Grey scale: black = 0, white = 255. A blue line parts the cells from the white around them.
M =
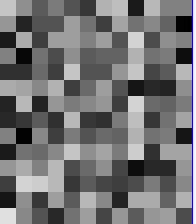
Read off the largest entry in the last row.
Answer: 225
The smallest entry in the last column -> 1
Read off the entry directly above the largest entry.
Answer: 20
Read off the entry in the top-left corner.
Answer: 197
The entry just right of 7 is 114
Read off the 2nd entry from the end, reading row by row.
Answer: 158
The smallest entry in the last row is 40
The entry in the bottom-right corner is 76
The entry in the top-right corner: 129
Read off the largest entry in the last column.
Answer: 184
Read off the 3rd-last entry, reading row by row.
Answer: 150
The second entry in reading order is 143
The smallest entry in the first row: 26
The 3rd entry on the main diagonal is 62

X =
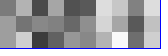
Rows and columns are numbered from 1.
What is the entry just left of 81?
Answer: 166
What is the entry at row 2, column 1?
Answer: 158
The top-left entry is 123
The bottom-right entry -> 207
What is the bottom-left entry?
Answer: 158
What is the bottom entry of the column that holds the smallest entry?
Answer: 60
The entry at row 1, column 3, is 74
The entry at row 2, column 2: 116
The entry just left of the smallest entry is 207

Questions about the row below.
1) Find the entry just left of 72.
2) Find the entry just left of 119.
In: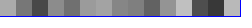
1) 119
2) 171

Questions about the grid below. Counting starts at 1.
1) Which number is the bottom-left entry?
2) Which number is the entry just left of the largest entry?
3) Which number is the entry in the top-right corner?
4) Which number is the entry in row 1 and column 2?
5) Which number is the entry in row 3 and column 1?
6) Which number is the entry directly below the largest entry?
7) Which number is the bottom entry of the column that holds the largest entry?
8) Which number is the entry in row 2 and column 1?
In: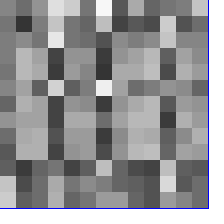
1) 204
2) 117
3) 196
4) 109
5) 125
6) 190
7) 155
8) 117

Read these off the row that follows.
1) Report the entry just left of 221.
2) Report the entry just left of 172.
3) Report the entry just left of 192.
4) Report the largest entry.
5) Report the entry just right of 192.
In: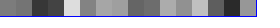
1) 67
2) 109
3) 145
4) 221
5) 94

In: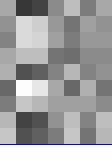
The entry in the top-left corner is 168
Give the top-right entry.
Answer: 168
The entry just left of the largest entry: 104
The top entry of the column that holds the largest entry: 55
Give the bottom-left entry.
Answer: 198
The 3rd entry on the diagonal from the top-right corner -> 124
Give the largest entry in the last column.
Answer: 190
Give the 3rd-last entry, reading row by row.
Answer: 198
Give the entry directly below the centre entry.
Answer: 168
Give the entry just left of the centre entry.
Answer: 96
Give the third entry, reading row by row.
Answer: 67
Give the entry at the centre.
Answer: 131
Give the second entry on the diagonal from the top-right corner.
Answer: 160
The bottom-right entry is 183
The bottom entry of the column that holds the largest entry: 81
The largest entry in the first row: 190
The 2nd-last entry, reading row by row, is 116
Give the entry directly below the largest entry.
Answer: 198
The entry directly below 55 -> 218

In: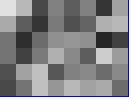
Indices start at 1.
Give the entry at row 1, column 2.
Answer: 184
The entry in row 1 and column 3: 73
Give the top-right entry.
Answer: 162
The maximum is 225
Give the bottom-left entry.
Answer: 73
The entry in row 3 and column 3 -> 108
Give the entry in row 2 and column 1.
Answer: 170
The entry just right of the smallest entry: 65
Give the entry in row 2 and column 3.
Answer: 53
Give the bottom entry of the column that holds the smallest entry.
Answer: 170
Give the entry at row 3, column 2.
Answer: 46
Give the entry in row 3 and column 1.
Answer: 116
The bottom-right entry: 108
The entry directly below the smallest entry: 205
